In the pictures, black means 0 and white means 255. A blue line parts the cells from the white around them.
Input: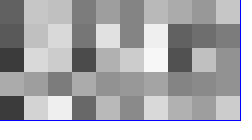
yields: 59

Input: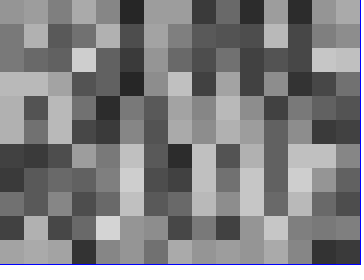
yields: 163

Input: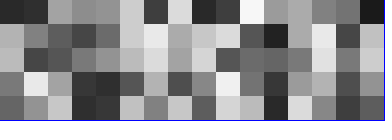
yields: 101

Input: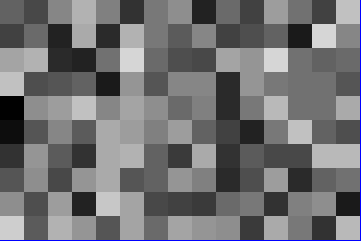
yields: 206

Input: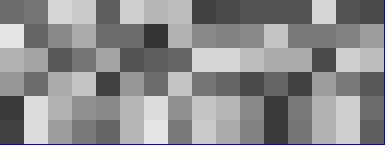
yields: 66

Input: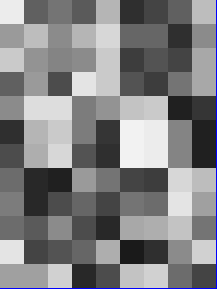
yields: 160
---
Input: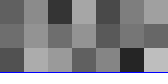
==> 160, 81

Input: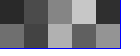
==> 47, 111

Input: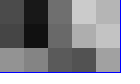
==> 181, 147

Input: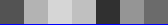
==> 107, 83

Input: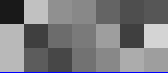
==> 86, 185

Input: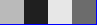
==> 108, 186

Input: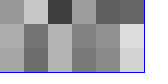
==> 103, 165

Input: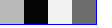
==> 110, 186

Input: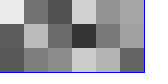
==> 167, 87
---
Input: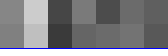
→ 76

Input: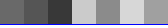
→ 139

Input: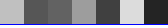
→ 64

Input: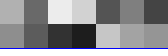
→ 84

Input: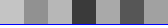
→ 169

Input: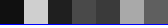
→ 58

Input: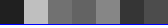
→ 134

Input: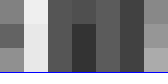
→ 91
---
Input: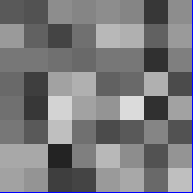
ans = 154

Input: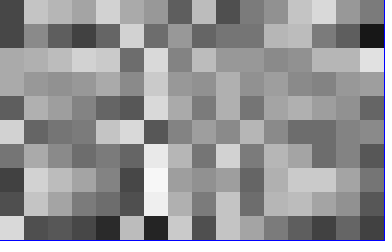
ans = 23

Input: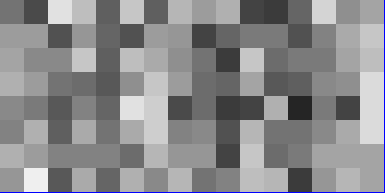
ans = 198

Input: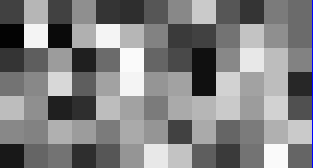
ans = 107

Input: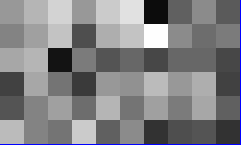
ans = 123

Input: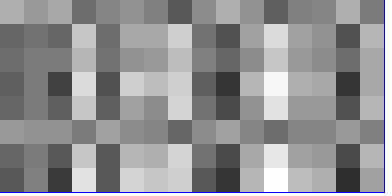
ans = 183
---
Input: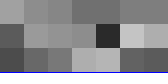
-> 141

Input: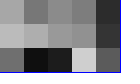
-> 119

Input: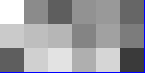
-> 139

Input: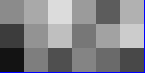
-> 169

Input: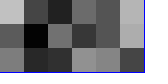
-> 69

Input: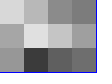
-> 184

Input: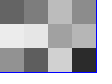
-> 125

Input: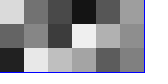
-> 114

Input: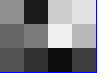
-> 27
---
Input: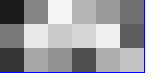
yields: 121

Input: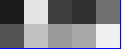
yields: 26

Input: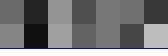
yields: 105

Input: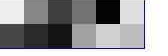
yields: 237

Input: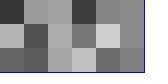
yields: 180

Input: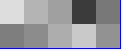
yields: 221

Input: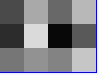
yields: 44

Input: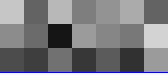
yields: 140

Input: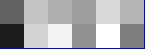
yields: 99
